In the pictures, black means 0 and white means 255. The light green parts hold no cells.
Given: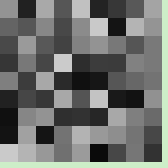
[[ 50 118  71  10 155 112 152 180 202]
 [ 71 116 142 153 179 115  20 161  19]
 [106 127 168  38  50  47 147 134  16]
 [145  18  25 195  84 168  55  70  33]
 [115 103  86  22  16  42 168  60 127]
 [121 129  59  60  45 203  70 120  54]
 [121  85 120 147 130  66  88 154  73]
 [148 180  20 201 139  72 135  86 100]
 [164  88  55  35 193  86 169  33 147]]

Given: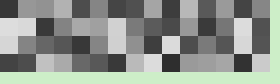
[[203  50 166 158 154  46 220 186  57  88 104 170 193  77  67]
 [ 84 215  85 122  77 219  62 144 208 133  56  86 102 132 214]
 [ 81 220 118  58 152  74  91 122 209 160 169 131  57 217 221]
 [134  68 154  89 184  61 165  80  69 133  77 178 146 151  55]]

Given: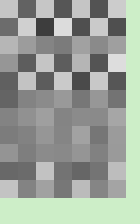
[[164 133 187 119 161 131 195]
 [189 116 102 115 194 107 104]
 [154 129 149 137 139 126 148]
 [155 118 162 133 150 130 124]
 [166 138 139 132 159 145 131]
 [115 151 119 153 139 131 100]
 [ 86 200  74 202  92 195  96]
 [221  84 181  93 197  93 150]
 [159 138 161 123 132 156 182]
 [ 79 202  79 220  61 208 108]
 [204  83 197  86 198  98 197]]

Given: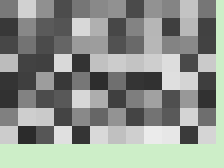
[[213  58 231 235 207 192 217  52 224  86  43 204]
 [110 212  89 115  68 147 102 137  68 202 206 128]
 [ 49 152  79 161 126  63 173 215  88  76 130  49]
 [ 62 212 223  49  52 111  45 119  56 157  63  52]
 [202  73 221 206 195 204 193  51 217  64  66 188]
 [ 66 137 131 183 105  81 157 155 101  75 115  71]
 [ 65 184  63 182 131  71 176 216  84  90 136  56]
 [118 195 132 146  74 145 137 118  76 144 209 121]]

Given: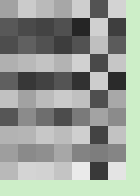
[[228  57 234 196 210 212 185]
 [133 125 131 167 143 138 158]
 [194  67 207 188 199 181 179]
 [139 163 122  76 110 139  86]
 [168  79 192 202 187 162 193]
 [ 42 205  49  84  66  55  95]
 [198  73 209 179 195 185 176]
 [ 91 191  82  61  81  96  77]
 [ 62 208  37  80  67  74  88]
 [211  83 206 167 186 203 162]]

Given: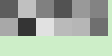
[[111 182 186 225  52 168]
 [131 153  82 128 192  93]]

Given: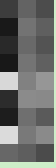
[[ 75  94 103]
 [138 121 219]
 [ 90 111  29]
 [137 139  44]
 [150 129 216]
 [ 96 116  24]
 [ 83 105  41]
 [ 95 115  25]
 [ 76  99  61]]
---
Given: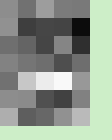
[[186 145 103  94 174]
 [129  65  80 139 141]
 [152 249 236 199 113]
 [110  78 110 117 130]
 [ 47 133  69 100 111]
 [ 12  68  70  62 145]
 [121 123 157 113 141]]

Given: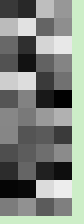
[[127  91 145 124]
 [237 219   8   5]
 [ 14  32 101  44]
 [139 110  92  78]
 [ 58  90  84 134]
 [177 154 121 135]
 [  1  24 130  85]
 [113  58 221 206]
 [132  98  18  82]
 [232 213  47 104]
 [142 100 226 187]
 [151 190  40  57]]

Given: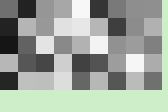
[[112 187  86 183 102 221 190 192  37]
 [172 246 157  83  65 207  70  86 183]
 [128 156 145 243 178 137 228  98  21]
 [177 140  62 182 231 225 152 181  34]
 [143 142 121  53 247 167 150  34 111]]

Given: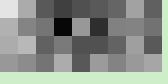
[[166 153 131 155  88 172 116 140 152]
 [ 89 159  99  81  81 122  97 184 172]
 [114 131 129  46 152   7 117 132 177]
 [ 96 162 101  89  80  64  89 171 228]]

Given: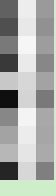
[[127 215  37]
 [170 229 183]
 [166 236 163]
 [168 244 135]
 [121 212  15]
 [163 215 200]
 [135 234  57]
 [157 246 121]
 [145 232  79]
 [154 237  97]]

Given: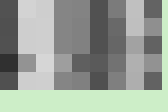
[[ 98 174 127  80 128 133 207 206  80]
 [146 176 114  90  95 158 214 147  48]
 [ 98 162 102  81 129 133 207 206  81]
 [143 191 105  81 129 133 207 206  80]
 [ 99 192 123  81 131 133 206 211  82]]

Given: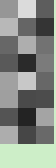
[[105  70 173]
 [164  35  84]
 [ 76  74 159]
 [103 200 161]
 [123  42  89]
 [114 174 103]
 [ 52 101 184]
 [ 93 219 150]]

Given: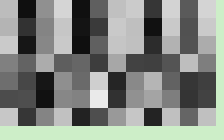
[[192 101 192  35 198 153  78  34 193 132  54 199]
 [ 66  52 126 164 145  49 234 130 135  17  78  76]
 [ 63  54  98 181 137  37 207 106 143  22  71 110]
 [126 190  84  64  66 167  61 102  94 172  99 128]
 [172  82 178  44 192 197  96  15 201 135  22 202]
 [202  81 201  17 191 201  58  20 198 132  50 180]
 [212  90 211  54 203 192  95  16 213 144  15 188]]

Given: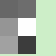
[[ 60 161]
 [254 149]
 [109 103]]
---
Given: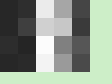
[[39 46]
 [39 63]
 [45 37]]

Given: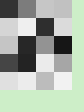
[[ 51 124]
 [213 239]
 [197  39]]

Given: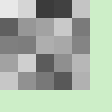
[[232 213]
 [ 95 151]
 [127 125]]

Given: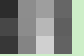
[[ 44 141]
 [ 71 140]
 [ 55 132]]

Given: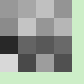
[[152 167]
 [139 196]
 [ 40 100]]

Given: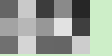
[[101 201]
 [163 183]
 [112 213]]

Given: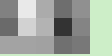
[[129 233]
 [106 210]
 [163 163]]

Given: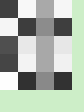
[[ 64 248]
 [245  61]
 [ 79 232]]
